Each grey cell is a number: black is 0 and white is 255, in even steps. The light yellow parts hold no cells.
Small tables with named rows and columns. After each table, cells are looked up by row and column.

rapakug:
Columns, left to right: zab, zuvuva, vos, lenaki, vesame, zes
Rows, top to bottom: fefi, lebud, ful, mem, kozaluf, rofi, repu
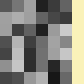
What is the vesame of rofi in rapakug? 38
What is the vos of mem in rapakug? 63
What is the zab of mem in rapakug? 80
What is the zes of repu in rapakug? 104
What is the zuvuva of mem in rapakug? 180
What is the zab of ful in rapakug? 159
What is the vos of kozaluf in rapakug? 48
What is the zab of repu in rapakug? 69
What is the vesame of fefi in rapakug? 59
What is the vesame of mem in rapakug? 163
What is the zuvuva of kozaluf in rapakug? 190
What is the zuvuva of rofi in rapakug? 197
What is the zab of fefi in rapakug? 87
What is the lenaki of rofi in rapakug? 113
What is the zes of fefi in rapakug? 99
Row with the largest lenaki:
repu

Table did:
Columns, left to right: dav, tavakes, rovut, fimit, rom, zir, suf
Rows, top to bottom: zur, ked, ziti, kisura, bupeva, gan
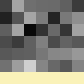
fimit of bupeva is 119
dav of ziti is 95
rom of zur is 106
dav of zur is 65
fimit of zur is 107
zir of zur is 96
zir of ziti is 53
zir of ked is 121
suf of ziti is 162
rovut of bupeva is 96
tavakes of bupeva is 94
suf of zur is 59
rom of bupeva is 135
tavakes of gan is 157
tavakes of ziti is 164
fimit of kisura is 128
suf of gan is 131
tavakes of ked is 84
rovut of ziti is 9
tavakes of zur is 164
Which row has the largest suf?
ziti

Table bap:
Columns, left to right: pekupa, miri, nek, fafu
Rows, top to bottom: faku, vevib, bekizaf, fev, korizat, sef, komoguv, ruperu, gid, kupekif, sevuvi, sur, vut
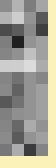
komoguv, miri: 114
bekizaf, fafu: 63
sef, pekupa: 205
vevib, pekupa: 179
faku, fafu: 165
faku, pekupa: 140
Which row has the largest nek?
sef

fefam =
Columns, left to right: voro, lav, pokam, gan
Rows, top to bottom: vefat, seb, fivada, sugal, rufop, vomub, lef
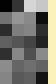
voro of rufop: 47
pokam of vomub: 111
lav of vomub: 101
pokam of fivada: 132
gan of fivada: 45
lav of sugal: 85
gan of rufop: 138
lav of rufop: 136
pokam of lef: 95
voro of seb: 114
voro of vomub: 140
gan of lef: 20
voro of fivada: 44
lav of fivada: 126
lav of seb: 149
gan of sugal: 34
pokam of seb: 137
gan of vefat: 199
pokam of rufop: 80
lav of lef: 89

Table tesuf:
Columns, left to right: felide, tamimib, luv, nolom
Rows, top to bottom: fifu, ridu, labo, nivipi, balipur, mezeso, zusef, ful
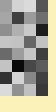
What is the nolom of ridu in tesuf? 111
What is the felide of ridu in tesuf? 166
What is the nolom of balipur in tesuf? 62
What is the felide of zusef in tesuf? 50
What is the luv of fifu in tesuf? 218
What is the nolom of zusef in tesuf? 64
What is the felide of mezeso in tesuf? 195
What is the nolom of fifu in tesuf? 85

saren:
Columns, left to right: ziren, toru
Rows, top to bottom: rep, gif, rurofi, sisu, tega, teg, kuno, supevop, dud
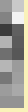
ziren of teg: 182
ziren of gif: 131
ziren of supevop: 156
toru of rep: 201
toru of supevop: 169
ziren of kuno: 119
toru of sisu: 91
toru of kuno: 159
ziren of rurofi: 59
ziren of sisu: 179
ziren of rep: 154
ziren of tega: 111
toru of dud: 147
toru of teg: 155
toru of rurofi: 96
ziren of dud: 147
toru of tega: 87
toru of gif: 243

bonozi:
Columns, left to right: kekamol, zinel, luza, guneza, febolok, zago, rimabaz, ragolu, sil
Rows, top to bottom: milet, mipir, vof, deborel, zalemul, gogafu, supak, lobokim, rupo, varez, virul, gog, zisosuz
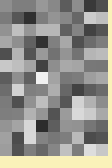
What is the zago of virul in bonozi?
148
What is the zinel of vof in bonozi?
192
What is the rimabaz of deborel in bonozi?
80
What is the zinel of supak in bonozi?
143
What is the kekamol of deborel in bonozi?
167
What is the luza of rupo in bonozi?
145
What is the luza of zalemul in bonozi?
84
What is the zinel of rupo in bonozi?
80
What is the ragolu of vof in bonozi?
66
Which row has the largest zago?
zisosuz

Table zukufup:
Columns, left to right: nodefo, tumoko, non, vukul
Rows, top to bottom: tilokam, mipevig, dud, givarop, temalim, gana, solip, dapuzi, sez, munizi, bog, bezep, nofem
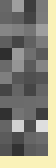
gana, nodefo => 106
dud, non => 117
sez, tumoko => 107
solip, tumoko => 87
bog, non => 78
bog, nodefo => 101
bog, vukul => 222
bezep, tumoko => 74
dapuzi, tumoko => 101
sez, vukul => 110
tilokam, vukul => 121
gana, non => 91
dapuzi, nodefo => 68
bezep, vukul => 108
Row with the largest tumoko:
bog

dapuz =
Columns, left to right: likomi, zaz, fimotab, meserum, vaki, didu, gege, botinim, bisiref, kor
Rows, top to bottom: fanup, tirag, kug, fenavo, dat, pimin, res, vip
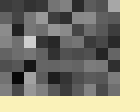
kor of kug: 61
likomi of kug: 140
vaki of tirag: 62
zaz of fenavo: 112
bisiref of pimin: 121
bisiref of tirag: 96
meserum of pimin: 101
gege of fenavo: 117
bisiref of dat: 36
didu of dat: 81
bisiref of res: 87
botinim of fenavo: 59
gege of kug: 69
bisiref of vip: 74
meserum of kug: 111
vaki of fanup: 116
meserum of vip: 127
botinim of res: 91
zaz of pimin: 87
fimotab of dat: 118

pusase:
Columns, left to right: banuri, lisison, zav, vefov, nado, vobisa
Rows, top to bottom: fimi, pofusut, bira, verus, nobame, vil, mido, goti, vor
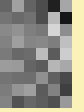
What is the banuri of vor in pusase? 131
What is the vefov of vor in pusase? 93
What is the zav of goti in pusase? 159
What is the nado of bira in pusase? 214
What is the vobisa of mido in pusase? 73
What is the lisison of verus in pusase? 159
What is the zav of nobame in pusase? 108
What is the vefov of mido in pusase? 144
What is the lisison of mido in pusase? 111
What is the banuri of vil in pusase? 156
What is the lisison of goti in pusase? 148
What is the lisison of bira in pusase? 146
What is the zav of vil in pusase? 101
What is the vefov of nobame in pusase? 188
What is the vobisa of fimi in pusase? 166
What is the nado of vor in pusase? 80
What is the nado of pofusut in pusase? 186
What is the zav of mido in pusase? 110
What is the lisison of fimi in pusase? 161
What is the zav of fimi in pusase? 99

